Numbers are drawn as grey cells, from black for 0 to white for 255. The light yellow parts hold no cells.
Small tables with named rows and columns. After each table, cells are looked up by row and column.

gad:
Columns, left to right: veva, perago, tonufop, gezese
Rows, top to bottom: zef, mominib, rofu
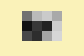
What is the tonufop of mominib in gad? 34
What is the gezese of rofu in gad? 214
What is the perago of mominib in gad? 56
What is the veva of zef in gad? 113
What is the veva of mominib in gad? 18
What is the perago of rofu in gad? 45
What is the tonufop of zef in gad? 202
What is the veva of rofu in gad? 72
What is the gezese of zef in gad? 169
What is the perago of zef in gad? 186
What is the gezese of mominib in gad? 204
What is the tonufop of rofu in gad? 164
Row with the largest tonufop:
zef

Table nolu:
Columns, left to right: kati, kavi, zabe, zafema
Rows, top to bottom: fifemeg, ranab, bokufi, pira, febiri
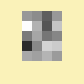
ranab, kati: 253
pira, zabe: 211
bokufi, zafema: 134
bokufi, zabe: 118
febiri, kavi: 160
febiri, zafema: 155
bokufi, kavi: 166
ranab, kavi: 178
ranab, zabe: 85
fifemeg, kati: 152
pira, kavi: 136
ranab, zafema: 196

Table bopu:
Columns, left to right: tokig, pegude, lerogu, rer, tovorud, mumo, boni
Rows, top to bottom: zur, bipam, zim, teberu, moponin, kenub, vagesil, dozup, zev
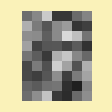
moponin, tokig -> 117
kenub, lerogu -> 80
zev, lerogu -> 195
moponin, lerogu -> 57
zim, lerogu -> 95
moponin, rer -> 175
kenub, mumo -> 82
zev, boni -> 142
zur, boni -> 132
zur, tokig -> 109
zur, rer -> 55
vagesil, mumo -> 123
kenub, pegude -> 123
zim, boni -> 116
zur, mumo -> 106
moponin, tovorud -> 197
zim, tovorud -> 217
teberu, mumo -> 91
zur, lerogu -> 202

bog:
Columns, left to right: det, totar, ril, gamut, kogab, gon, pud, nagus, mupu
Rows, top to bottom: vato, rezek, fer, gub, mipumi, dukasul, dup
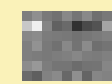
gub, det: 127
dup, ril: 130
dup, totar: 95
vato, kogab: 136
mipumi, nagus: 123
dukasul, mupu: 134
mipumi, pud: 125
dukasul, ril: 125
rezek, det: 199
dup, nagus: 134
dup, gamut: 138
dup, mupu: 130
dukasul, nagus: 116
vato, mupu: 120
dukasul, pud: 115
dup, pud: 100
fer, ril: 124
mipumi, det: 127

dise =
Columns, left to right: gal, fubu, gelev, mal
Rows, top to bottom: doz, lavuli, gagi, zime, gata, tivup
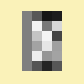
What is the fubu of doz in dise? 87
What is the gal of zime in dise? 127
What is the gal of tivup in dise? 127
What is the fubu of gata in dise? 237
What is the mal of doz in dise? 29
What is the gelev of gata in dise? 150
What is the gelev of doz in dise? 22
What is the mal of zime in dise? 160
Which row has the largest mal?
lavuli

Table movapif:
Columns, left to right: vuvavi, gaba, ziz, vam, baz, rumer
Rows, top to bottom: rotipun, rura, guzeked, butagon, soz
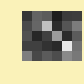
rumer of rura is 124
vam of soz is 77
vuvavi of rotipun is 54
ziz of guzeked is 64
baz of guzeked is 43
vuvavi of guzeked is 81
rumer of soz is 120
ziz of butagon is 50
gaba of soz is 72
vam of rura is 44
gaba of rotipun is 99
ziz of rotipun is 91
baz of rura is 85
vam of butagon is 41
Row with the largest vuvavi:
soz

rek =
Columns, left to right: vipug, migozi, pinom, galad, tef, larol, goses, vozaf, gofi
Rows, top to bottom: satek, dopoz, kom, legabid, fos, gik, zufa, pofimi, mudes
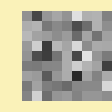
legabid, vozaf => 170
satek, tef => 147
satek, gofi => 129
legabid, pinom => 59
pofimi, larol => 135
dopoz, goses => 109
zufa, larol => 41
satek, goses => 175
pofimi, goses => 137
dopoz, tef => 126
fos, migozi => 77
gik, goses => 179
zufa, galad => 150
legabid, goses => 140
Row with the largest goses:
fos

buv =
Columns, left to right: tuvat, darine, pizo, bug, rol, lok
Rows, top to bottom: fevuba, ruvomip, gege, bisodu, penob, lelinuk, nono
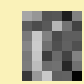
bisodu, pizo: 112
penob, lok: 130
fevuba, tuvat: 166
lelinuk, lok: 113
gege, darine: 199
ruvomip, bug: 182
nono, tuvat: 56
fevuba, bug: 86
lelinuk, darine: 188
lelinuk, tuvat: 124
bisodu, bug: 80
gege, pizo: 129
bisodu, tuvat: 134
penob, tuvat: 121
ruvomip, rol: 115
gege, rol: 94
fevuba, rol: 30
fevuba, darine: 150

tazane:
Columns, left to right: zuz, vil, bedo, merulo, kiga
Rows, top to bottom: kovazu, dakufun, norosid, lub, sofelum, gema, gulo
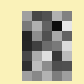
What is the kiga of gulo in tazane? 158
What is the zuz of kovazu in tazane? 159
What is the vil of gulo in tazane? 136
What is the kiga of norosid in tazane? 98
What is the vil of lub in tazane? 64
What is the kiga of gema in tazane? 80
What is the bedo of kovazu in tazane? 81

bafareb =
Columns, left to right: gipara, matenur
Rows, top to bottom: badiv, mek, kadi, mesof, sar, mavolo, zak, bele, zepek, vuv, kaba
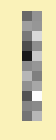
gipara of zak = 182
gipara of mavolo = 139
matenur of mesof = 142
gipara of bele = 144
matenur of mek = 150
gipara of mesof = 77
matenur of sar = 201
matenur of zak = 127
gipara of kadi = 120
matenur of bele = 167
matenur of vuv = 138
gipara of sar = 25
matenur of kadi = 217
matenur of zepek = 252
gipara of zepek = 83
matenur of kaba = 183
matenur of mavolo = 150
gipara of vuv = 132
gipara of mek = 158
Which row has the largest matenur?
zepek

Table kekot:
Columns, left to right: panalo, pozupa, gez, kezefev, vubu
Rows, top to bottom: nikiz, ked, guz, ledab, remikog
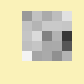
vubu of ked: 198
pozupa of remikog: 165
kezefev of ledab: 170
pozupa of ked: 180
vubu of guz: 55
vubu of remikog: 179
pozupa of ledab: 197
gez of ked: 201
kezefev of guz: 178
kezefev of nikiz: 189
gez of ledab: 169
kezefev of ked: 201
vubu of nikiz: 225
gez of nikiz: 170
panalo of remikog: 243
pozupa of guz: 218
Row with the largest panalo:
remikog

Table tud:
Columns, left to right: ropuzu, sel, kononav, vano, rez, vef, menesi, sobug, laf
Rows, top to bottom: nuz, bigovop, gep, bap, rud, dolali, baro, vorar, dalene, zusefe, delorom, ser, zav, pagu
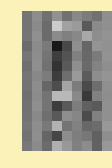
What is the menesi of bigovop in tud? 89
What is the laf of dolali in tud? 142
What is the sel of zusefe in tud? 143
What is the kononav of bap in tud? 122
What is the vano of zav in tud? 70
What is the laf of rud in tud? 146
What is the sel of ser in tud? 141
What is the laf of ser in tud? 152
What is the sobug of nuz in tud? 113
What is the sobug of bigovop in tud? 138
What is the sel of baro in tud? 136
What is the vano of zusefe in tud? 61
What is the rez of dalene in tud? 184
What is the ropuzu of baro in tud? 117
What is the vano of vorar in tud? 77
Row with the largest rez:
dalene

